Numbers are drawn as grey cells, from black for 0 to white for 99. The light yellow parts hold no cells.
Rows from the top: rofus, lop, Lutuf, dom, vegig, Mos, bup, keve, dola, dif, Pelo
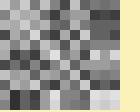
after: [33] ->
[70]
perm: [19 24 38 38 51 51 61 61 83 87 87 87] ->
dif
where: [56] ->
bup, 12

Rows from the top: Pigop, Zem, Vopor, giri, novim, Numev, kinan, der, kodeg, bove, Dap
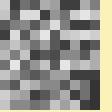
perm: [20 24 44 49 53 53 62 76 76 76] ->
Dap
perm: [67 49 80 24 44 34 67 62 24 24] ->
Pigop
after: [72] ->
[49]
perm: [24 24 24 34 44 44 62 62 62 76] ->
der
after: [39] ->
[58]
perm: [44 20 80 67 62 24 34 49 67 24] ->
bove
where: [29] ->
Numev, 6

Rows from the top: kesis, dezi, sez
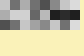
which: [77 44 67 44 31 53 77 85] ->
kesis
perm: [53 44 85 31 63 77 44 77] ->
sez
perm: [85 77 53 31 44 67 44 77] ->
kesis

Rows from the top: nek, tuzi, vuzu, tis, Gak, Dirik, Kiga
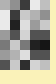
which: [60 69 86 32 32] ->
Dirik
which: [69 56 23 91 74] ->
nek
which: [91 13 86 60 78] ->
vuzu
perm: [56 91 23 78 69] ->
tuzi

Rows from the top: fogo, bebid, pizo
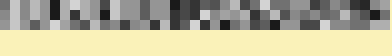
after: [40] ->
[44]
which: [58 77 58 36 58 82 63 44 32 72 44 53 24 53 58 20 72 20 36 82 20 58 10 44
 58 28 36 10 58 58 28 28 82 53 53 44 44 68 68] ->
pizo
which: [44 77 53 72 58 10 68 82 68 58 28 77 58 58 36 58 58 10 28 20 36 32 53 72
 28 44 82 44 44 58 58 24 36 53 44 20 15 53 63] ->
fogo
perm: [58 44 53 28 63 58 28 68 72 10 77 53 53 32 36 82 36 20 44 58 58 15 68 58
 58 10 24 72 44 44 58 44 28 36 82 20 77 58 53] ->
fogo
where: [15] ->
fogo, 37

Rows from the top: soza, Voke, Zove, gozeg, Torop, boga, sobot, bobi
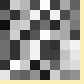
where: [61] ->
Voke, 3
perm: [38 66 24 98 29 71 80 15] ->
soza
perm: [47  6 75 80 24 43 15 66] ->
Zove
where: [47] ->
Zove, 8

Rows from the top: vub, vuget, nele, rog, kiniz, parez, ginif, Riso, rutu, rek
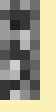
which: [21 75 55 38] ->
rek
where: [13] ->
nele, 2
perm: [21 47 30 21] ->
parez
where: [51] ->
ginif, 1
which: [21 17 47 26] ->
rutu

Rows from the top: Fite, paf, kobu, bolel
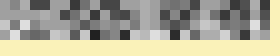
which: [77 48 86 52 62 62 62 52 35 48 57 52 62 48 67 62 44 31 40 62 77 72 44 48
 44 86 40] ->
kobu
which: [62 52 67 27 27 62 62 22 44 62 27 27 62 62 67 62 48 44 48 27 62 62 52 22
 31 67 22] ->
Fite
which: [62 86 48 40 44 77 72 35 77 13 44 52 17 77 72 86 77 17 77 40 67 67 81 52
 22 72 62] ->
bolel
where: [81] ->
bolel, 23
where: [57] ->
kobu, 11
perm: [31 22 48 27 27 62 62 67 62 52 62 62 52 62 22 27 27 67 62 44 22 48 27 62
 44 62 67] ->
Fite

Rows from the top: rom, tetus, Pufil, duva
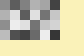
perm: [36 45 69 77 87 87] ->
tetus
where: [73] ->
duva, 1
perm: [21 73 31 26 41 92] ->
duva
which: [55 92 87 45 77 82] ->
Pufil
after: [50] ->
[69]
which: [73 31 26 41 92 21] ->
duva

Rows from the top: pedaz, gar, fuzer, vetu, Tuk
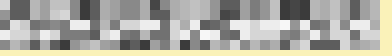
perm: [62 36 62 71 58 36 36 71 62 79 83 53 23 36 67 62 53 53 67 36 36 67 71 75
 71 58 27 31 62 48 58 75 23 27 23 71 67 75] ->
gar
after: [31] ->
[62]
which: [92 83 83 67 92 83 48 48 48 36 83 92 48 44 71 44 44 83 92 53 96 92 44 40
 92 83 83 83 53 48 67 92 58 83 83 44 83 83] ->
vetu
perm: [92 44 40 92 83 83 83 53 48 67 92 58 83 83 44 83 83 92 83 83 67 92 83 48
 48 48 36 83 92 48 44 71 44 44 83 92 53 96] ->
vetu
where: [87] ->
fuzer, 2

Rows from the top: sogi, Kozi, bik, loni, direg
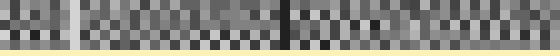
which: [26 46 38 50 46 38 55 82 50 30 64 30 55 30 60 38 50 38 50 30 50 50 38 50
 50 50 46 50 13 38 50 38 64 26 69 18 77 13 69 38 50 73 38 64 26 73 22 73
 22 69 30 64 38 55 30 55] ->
bik
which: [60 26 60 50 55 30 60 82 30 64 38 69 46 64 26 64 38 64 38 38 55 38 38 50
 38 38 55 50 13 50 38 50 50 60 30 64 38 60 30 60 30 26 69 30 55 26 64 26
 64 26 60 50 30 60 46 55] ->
sogi
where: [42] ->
direg, 6
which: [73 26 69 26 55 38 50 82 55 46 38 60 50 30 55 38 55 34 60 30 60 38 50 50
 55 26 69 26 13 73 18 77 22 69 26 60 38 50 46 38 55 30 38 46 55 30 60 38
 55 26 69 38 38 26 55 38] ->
Kozi
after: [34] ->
[60]

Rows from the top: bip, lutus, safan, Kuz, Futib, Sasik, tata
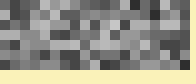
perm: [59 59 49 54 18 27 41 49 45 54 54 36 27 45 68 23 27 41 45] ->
tata
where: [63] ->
safan, 11
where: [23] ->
tata, 11

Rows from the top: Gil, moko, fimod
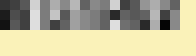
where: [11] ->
moko, 1
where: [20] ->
Gil, 1
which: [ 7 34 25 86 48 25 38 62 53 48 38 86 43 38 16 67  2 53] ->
fimod
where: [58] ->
Gil, 15
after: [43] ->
[38]
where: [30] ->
moko, 2
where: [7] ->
fimod, 1

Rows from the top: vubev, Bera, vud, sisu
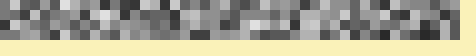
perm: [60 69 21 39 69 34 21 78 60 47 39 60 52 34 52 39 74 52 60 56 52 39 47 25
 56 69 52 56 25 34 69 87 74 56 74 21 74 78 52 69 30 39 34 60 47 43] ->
vud
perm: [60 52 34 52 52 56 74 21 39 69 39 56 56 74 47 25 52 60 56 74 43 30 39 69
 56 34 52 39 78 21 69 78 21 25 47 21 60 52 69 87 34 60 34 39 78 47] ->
vubev
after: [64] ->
[43]
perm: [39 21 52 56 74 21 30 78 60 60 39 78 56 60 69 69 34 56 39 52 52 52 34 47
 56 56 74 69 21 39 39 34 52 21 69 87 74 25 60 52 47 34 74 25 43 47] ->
Bera

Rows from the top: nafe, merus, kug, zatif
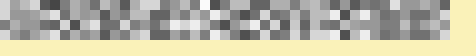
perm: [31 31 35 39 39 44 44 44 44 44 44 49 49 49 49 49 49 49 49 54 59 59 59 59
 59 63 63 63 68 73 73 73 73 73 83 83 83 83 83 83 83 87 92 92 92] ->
zatif
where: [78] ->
kug, 30
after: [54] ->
[63]

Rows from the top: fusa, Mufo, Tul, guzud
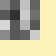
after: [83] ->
[34]
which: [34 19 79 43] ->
Mufo
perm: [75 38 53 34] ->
fusa

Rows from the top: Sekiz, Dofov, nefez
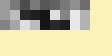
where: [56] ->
Sekiz, 8
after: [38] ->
[47]
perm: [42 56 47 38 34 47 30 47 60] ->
Sekiz
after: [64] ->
[86]
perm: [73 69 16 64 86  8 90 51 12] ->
nefez

